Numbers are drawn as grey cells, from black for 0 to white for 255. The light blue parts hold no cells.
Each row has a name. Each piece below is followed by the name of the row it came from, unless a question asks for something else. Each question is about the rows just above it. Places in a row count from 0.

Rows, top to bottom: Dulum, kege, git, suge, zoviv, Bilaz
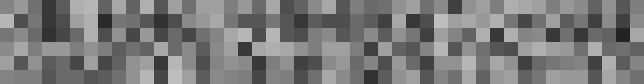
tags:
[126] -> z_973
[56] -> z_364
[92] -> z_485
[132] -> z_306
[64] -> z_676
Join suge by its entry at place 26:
z_676
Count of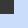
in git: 3
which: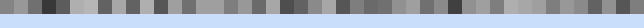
Dulum
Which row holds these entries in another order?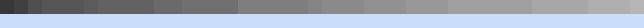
Dulum
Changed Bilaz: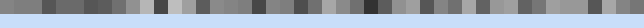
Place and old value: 45, [112]
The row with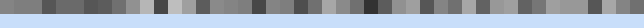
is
Bilaz
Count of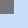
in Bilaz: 1

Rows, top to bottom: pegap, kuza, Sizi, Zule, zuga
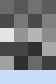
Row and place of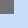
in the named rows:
pegap, 2
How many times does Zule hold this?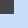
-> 2
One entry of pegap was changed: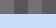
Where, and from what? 0, [106]
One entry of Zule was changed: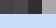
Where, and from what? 1, [68]
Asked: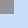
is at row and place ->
Sizi, 1

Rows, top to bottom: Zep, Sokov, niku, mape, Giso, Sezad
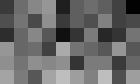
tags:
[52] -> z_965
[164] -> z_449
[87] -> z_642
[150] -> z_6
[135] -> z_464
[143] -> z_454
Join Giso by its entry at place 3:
z_464
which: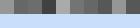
mape
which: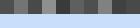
Sokov
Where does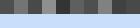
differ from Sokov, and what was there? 4, [58]
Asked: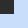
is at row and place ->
niku, 0

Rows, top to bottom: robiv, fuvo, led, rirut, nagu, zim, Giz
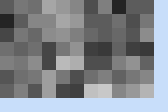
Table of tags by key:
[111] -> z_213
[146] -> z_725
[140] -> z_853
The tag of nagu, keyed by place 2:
z_853
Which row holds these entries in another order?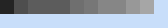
fuvo

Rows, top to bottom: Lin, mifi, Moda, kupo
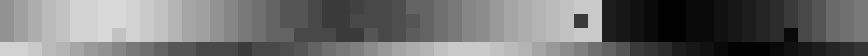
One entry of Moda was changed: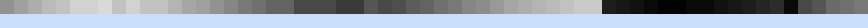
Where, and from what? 10, [202]
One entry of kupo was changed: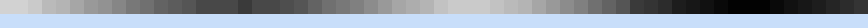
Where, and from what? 12, [85]
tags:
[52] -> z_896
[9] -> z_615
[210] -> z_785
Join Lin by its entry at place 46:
z_615
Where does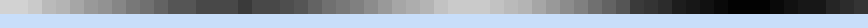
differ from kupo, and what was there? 58, [29]
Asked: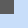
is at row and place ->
Moda, 29
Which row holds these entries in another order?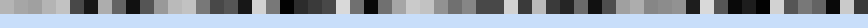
mifi
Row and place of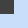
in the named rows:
Lin, 25

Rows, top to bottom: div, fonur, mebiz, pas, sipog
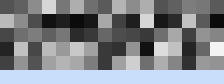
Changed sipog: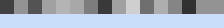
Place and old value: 14, [153]
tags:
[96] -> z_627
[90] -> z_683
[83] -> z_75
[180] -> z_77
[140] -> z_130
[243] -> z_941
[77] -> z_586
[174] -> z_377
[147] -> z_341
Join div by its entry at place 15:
z_683
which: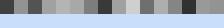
sipog
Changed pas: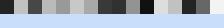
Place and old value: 6, [161]
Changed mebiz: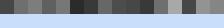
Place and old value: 13, [65]
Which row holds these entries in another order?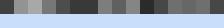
mebiz

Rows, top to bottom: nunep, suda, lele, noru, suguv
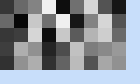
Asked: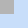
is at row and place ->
lele, 6
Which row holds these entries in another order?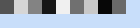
suda
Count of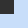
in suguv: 2

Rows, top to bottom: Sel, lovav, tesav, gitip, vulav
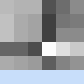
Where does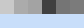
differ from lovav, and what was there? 0, [193]
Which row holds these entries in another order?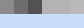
Sel
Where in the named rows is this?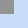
vulav, 5
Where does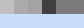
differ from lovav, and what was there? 4, [117]
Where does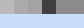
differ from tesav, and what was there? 0, [193]

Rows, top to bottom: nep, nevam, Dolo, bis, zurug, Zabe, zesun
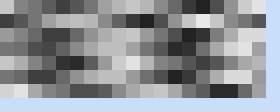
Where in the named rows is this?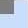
Dolo, 15
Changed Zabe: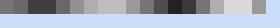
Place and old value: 10, [111]
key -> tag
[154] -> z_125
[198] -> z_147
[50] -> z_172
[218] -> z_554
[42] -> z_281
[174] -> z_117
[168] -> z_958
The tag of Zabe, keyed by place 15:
z_117
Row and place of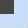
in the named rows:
bis, 3

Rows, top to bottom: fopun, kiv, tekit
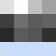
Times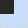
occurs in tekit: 1
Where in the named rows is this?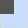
tekit, 2

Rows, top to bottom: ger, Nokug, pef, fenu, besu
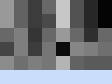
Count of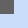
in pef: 0
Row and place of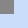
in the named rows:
fenu, 5
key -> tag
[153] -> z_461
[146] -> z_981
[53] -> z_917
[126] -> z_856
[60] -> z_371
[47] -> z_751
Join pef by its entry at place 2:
z_917
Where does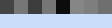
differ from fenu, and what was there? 1, [126]

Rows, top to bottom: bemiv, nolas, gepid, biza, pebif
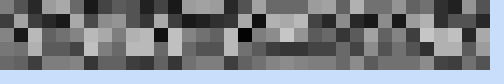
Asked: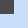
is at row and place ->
nolas, 6
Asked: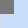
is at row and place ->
biza, 0

